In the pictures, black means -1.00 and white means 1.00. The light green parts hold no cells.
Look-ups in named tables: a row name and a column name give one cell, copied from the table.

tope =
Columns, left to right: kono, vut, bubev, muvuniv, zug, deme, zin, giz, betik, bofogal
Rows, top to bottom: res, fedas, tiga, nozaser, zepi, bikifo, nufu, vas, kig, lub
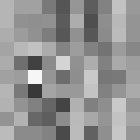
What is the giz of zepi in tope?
0.01
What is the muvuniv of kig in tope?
-0.26
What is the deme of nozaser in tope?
0.23
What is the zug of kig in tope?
0.10
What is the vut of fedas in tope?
0.14
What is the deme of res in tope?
0.18
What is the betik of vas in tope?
0.58
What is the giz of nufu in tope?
0.01
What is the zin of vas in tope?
0.00
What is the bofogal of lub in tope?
0.18
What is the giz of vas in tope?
0.11
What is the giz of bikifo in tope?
-0.07
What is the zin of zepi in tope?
0.36
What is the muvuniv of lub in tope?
0.02
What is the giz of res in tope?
0.02
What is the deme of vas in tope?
0.39
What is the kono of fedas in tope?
0.42
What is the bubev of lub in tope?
0.09
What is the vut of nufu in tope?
-0.05
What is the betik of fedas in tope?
0.44

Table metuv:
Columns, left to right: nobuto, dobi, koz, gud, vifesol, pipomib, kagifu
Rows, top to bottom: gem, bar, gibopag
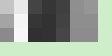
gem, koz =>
-0.47
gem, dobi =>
0.83
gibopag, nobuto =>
0.08
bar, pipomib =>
0.11
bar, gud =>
-0.61
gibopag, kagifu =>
0.10
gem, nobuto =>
0.54
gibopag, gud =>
-0.61
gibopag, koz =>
-0.62
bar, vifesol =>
-0.48
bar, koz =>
-0.58
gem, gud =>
-0.58
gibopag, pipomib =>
0.10
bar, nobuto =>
0.29
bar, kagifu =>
0.11
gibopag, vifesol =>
-0.45
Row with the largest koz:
gem

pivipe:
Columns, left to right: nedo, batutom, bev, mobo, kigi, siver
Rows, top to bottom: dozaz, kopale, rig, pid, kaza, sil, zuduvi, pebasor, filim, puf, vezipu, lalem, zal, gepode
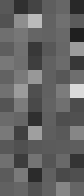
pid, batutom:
-0.11
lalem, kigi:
-0.18
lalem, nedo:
-0.12
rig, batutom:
-0.07
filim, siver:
-0.37
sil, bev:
0.19
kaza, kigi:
-0.16
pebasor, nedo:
-0.34
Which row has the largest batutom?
zuduvi

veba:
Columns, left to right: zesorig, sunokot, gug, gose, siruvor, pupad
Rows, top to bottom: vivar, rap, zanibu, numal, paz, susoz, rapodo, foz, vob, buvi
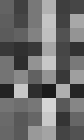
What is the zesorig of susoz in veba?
-0.09
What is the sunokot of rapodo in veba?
0.57
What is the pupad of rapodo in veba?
-0.71
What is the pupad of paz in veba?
-0.05
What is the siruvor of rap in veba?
-0.48
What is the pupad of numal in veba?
-0.61
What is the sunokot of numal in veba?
-0.62
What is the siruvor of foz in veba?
-0.30
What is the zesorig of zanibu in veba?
-0.29
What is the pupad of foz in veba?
0.05
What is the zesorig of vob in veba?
-0.17
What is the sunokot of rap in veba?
-0.45
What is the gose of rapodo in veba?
-0.79
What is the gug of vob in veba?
-0.20
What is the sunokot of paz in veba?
-0.65
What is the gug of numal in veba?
-0.56
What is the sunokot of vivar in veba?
-0.50
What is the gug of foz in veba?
-0.07

